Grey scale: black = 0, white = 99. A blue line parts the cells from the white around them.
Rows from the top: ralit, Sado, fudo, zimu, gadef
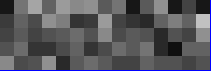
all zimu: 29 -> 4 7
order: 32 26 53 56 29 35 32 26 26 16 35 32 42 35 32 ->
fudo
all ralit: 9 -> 0 9 12 14
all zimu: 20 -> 2 3 6

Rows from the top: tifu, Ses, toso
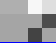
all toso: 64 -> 0 1 3
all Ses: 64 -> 0 1 2
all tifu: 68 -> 0 1
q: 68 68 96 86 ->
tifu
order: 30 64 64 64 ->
Ses

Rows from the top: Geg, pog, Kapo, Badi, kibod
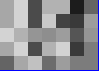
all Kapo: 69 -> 1
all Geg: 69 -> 3 4
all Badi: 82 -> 1 4

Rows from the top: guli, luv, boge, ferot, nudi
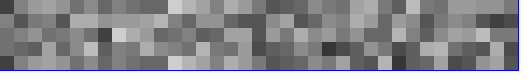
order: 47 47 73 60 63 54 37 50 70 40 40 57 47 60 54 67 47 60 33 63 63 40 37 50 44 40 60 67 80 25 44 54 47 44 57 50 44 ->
boge
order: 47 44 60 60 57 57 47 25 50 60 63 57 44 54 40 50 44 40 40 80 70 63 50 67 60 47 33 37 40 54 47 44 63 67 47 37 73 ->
guli

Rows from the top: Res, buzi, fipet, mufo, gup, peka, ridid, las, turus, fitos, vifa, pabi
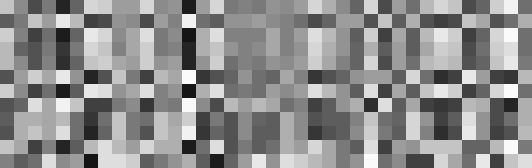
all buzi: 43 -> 14 21 36
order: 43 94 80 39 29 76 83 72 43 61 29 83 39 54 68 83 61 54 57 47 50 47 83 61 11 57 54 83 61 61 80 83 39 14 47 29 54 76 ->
Res
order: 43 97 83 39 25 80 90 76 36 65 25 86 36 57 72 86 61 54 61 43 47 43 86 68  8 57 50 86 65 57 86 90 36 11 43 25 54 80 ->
ridid

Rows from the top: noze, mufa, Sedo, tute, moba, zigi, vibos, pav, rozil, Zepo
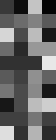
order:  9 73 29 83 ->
Sedo
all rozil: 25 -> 0 1 3
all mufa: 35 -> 0 3
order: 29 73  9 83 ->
Sedo
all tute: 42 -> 0
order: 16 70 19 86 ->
Zepo
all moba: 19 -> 0 1 2

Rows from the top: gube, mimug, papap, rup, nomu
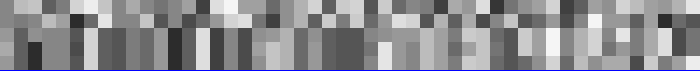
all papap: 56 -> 2 18 22 27
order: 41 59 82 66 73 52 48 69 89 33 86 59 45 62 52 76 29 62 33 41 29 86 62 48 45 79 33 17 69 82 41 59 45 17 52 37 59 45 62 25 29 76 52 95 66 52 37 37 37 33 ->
rup
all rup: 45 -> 26 35 43 49
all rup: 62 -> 18 31 33 38

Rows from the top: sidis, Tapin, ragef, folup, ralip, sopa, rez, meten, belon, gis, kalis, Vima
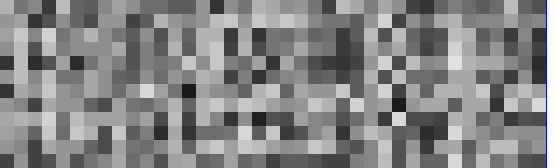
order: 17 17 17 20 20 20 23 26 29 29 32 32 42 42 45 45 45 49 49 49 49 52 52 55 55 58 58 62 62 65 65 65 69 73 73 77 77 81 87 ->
ralip
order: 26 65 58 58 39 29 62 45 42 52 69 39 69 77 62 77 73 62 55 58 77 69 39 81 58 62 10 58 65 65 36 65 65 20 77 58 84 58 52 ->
meten
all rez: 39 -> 17 20 30
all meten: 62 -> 8 16 19 27
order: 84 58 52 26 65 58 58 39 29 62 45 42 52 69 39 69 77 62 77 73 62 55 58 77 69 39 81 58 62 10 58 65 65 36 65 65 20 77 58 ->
meten
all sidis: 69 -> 0 18
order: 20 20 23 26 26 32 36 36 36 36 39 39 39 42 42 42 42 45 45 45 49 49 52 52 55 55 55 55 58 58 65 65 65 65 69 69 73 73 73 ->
sopa

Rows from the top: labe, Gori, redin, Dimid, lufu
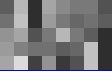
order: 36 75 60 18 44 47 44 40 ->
Gori
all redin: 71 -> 4
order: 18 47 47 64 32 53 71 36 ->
labe

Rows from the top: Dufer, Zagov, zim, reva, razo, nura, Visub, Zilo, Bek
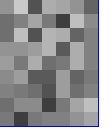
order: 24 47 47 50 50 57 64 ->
Bek
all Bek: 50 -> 3 4
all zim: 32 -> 2
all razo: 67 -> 2 5
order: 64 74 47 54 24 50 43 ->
Zagov

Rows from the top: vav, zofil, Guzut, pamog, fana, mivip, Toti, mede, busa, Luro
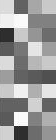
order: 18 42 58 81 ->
Luro
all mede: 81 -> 2
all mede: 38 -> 0 1 3
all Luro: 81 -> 0
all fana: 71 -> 2
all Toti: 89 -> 3

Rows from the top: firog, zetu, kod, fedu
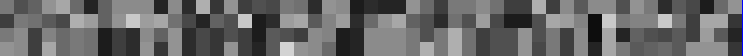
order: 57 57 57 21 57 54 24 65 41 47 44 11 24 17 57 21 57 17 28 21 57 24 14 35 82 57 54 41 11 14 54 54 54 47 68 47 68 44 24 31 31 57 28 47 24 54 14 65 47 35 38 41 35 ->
fedu
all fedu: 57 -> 0 10 12 16 21 37 49 50 51
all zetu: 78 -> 9 17 43 47
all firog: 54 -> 8 9 10 12 24 34 40 42 43

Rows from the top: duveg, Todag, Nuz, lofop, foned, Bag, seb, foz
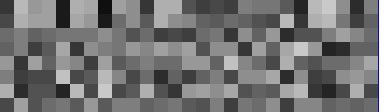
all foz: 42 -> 3 11 18 24 26
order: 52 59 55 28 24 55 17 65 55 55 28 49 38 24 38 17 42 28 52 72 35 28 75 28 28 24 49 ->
Bag
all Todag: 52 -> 13
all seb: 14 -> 4 23
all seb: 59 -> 13
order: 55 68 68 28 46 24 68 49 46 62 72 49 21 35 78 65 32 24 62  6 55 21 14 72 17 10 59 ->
duveg

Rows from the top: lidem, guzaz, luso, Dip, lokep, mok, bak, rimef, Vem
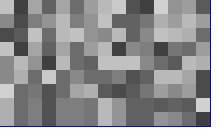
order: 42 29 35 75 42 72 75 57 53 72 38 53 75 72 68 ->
luso
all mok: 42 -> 2 4 6 7

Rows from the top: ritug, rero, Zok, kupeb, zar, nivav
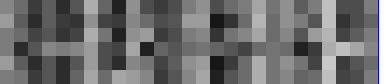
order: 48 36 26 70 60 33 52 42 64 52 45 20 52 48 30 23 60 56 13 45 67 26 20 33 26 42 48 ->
Zok
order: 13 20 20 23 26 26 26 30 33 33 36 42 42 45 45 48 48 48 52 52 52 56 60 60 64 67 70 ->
Zok
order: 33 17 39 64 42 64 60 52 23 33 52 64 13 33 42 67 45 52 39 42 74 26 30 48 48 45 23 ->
nivav
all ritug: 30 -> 10 12 15 24 25
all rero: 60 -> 0 13 14
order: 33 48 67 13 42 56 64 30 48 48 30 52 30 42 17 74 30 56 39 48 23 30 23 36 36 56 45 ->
ritug
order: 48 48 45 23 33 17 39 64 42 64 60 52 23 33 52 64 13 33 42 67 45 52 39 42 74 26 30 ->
nivav

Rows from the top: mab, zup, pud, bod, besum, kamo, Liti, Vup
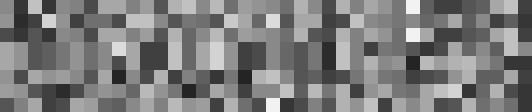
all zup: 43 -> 6 7 14
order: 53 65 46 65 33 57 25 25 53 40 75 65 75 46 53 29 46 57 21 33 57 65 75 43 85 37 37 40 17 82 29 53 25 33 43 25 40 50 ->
bod
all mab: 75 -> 2 13 36
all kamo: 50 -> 13
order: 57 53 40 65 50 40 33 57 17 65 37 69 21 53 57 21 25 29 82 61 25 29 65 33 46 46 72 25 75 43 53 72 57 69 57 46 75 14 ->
besum
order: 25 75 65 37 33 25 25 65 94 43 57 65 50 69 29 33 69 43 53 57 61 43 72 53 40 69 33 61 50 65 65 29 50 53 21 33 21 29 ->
pud

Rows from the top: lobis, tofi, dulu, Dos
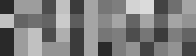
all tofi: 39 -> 1 3 9 11
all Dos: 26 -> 10 13
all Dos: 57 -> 3 4 9 12
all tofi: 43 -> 2
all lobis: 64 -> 6 13

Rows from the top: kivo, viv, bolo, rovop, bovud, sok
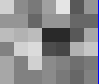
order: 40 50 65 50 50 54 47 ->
sok
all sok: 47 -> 4
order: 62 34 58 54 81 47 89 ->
kivo
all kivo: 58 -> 6
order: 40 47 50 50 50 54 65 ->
sok
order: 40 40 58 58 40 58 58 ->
viv
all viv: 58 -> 0 1 3 4

